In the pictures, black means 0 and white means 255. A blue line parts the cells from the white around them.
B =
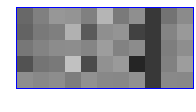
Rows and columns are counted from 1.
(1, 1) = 104
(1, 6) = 181
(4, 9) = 56
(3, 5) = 133
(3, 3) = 140
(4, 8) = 37
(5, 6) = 136
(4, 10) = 129
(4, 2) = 116
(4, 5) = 75
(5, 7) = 135
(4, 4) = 193
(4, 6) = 145
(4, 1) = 82
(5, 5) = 145
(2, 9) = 56
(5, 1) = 142

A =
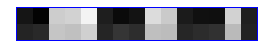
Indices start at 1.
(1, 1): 21
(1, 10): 202
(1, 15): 31
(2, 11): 38
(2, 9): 191
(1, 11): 27
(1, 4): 210
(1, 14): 210
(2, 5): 208

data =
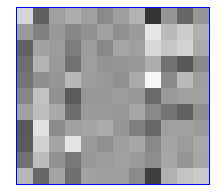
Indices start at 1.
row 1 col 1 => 213
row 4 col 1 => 110
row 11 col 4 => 112
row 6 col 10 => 153
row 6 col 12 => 159
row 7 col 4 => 109
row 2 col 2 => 129
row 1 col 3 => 160
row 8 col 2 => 226
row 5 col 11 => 186
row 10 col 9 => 142
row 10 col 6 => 155
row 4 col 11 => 88
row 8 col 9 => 104
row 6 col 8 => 151
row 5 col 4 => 183
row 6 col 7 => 155
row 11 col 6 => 158
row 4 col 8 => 152
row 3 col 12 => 170
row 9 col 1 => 92
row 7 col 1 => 161
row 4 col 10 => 114
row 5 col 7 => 145
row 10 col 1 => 113
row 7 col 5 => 154
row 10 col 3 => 146
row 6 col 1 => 134
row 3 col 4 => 125
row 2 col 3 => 151
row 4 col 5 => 158
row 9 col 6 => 144
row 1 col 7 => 157
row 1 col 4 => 173
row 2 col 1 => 154

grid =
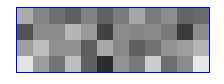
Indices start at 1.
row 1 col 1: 171
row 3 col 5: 93
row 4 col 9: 204
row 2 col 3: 139
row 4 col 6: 44
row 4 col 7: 147
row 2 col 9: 137
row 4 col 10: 110
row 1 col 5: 130
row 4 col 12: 230
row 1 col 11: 101
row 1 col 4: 97
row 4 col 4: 190
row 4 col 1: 228
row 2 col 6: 65
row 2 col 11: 59

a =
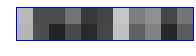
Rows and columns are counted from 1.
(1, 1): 185
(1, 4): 115
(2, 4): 73
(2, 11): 91
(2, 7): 191
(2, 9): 131

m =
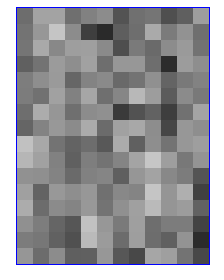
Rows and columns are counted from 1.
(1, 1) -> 109
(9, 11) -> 151
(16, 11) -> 115
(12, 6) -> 112
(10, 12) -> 148
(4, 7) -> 151
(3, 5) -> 159
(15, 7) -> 108
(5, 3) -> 154
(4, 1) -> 96
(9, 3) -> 115
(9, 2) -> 168
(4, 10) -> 44
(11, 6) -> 133
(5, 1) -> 125
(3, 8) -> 122
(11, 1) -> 145
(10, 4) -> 96
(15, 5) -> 186
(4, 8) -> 151
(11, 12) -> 84
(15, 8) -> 158
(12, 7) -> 136
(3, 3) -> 136
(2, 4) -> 140
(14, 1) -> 144
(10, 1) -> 182
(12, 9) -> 197
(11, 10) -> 136
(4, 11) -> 156
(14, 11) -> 124
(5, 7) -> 105
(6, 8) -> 184
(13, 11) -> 156
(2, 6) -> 42
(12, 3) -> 152
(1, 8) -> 112
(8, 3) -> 152

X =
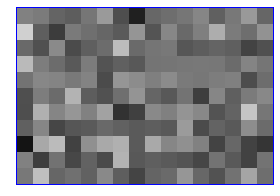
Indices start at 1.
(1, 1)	129
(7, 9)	137
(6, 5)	93
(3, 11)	86
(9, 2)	168
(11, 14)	114
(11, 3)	102
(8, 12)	75
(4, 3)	108
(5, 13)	125
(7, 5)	129
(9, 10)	134
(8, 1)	96
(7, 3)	133
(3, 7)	188
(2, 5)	111
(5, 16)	109
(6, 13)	134
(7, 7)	50
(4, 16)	117
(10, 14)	89
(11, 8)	68
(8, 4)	86
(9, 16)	53
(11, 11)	150
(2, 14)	123
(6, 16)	136
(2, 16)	146
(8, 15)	141
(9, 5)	144
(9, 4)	65
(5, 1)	115
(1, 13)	96
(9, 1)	20

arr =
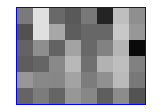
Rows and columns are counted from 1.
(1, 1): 122
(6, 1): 100
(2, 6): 103
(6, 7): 140
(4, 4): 184
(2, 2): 224
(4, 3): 137
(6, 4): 151
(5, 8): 120
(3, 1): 99
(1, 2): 224
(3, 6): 130
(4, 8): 129
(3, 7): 180
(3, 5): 104
